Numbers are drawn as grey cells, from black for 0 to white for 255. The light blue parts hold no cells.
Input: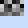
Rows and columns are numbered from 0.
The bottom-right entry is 167
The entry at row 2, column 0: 182
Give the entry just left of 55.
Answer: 25
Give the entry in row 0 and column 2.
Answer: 182
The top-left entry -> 9
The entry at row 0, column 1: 124
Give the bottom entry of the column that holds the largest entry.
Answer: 97

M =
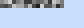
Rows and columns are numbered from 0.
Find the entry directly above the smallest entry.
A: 98
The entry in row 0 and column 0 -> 140
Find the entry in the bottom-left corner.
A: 86
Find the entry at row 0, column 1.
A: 167
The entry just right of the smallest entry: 208
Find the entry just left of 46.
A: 152
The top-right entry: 124

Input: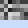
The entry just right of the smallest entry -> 76
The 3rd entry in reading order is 19
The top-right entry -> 62
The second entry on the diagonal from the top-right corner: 173
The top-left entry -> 76
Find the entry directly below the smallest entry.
217
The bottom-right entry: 90
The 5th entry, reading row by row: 105
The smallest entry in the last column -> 48
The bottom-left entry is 161

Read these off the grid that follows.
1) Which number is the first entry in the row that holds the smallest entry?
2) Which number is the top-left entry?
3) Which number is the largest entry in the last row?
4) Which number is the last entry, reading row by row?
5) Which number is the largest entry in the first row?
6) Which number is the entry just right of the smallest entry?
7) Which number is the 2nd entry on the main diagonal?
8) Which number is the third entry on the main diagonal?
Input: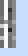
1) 110
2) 110
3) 249
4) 136
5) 249
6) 136
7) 249
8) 52

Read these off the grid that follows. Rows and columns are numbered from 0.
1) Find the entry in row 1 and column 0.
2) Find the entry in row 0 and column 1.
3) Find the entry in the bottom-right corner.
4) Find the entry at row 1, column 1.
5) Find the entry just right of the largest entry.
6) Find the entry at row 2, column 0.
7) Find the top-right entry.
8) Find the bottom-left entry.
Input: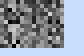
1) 71
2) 84
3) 112
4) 98
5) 98
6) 185
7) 172
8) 45

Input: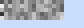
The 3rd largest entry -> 211
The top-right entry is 126
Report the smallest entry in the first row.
86
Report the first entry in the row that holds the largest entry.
238
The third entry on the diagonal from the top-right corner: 114
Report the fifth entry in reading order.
168
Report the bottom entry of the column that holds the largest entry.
225
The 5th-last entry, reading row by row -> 114
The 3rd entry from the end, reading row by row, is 168
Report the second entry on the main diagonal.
126
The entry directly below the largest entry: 181
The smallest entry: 54

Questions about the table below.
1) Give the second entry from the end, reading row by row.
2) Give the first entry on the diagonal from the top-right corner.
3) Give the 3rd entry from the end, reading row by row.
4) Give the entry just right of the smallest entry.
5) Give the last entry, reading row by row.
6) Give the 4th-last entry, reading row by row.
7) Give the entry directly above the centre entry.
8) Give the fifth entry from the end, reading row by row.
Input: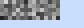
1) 184
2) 102
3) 102
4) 62
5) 49
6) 184
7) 171
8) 74

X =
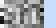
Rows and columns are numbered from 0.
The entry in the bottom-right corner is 107
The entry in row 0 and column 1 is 147
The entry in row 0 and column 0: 245
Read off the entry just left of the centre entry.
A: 190
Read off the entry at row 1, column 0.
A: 229
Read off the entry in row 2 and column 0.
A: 79
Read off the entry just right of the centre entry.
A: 147
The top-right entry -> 79
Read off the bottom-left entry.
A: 245
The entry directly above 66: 163
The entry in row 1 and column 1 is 203
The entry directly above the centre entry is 119
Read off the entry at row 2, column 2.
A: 229
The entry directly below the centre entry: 107
